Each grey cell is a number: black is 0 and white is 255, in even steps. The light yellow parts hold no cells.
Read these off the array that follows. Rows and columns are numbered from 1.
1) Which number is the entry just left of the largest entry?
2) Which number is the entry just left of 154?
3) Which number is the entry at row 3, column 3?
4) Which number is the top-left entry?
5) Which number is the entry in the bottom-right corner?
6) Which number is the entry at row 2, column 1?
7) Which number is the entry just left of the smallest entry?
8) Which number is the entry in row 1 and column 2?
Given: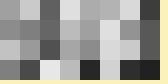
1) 74
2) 194
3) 81
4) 160
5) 33
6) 140
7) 46
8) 202

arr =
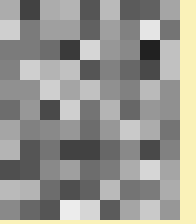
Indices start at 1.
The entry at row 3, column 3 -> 109
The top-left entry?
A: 172
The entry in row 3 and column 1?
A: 123
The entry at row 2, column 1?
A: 207
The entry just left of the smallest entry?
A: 137
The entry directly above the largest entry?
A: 79
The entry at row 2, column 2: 123
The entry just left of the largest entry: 85
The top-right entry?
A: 165
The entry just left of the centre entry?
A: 207
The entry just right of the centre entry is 180
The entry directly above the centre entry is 193
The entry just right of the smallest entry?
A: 193
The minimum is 33
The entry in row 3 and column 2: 123
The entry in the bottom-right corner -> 151
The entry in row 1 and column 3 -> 172
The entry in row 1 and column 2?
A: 66
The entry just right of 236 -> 214
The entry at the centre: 116
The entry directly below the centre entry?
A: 109
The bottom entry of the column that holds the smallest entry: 201
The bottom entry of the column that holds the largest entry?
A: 236
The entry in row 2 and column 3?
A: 159

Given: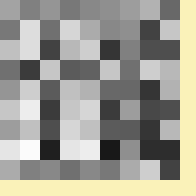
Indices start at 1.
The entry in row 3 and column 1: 192
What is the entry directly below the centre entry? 214
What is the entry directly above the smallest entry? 91
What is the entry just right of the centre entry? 104
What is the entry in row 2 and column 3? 112
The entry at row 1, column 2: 128
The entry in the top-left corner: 163
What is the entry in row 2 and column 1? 120
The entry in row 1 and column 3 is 149
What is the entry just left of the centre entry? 192
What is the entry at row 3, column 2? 221
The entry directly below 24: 120
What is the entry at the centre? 178
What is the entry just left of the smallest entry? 237
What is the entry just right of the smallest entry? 143
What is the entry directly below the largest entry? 128
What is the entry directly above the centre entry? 97
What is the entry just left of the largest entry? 229
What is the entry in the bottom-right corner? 66
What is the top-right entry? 104
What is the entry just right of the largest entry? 31
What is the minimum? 24

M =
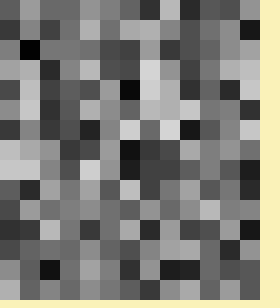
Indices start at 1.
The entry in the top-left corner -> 93
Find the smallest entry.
2
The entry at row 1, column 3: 105
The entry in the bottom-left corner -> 176
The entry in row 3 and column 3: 118
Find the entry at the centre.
17
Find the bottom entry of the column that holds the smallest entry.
99
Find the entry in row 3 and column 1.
126
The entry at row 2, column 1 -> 57
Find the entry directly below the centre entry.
29
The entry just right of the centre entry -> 57
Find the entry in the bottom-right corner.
87
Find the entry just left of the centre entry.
155
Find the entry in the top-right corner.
147
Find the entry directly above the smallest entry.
132
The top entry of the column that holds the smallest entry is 155
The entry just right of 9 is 206

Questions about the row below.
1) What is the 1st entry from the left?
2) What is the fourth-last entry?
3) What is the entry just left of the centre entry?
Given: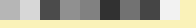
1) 182
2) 49
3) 144

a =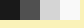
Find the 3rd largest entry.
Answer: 80
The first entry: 25

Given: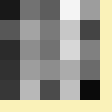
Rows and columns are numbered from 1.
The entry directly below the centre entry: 141
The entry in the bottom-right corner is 10
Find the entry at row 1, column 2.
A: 114
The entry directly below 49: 55
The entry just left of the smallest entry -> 191
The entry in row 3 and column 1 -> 43
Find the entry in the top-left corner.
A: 24
